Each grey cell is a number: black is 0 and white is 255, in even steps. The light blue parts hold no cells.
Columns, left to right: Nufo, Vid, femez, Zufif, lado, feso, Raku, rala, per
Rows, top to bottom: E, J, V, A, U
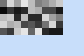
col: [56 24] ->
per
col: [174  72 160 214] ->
rala
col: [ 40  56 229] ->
feso
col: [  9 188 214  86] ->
Nufo

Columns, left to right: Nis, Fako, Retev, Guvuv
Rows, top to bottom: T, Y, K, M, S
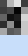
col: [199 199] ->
Guvuv
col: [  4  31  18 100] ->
Retev
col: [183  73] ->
Fako
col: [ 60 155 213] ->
Guvuv

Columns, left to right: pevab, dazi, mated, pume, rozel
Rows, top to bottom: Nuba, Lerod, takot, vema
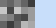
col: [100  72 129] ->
dazi
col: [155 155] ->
rozel

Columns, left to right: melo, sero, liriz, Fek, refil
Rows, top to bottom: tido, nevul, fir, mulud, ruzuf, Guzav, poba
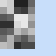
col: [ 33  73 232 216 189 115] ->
liriz
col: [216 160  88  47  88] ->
melo
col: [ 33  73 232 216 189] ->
liriz
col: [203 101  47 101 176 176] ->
sero

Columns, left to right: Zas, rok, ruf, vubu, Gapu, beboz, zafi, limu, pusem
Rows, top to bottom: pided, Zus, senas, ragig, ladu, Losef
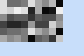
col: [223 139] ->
Zas
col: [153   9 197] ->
pusem
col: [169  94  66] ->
beboz
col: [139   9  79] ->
zafi
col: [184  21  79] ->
limu
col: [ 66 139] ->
zafi

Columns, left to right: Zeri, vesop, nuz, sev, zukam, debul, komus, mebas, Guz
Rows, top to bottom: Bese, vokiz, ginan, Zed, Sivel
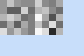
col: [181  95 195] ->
nuz
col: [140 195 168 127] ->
komus
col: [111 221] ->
Zeri
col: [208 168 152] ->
vesop
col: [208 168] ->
vesop
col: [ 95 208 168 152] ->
vesop

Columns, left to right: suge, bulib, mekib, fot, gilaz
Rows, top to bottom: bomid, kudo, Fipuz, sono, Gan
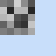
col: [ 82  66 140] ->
mekib
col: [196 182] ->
suge
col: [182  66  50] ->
fot
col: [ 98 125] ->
suge
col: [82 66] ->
mekib

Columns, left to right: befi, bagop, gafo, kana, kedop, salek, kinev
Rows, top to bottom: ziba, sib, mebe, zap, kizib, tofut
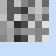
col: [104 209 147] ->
kedop
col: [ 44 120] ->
gafo
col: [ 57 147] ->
kana
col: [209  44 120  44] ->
gafo
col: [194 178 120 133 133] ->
salek
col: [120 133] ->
salek
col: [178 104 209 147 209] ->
kedop

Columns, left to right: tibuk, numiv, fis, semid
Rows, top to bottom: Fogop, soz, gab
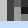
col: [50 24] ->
semid
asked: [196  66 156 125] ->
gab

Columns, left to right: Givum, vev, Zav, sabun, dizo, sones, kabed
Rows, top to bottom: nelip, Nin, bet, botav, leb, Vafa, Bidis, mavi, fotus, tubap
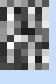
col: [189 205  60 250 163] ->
vev
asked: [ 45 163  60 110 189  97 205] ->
mavi
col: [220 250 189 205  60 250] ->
vev
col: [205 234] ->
kabed

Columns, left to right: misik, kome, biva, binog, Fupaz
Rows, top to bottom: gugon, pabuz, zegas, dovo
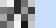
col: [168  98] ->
misik
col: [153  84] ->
binog
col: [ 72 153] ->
kome

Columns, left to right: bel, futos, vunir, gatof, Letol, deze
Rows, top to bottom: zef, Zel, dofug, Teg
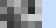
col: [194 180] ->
deze
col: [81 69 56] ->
futos
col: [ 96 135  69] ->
bel
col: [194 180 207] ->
deze
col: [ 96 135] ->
bel

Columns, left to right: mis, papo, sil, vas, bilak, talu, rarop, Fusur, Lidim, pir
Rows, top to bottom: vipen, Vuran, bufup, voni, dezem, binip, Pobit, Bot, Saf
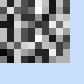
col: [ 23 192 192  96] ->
mis
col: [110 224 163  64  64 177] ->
Lidim
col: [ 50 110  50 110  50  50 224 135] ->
bilak
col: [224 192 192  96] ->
sil

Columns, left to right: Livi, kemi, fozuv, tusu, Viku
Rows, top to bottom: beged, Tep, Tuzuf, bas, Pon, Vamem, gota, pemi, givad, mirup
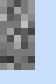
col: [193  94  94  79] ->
tusu
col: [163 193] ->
tusu

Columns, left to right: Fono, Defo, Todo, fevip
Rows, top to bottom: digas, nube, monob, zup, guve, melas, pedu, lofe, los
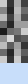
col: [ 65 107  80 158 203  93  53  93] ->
fevip
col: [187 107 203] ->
Fono
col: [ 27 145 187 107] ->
Fono
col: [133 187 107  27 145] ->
Fono
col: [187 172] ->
Todo
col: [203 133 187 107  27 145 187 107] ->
Fono

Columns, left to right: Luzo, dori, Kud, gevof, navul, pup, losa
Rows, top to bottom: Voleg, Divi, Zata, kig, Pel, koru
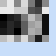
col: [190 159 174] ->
navul
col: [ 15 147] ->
losa
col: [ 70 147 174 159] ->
pup
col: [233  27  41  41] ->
dori
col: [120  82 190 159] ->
navul

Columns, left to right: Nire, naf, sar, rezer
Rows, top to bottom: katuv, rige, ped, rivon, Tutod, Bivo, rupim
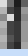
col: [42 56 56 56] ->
sar
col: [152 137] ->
rezer
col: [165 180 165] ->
Nire

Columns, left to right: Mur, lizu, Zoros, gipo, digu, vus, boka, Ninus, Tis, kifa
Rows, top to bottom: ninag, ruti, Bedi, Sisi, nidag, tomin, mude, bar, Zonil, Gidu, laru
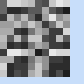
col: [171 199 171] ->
vus
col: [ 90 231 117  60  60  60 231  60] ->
Ninus
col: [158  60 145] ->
boka
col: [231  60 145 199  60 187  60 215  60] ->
Tis

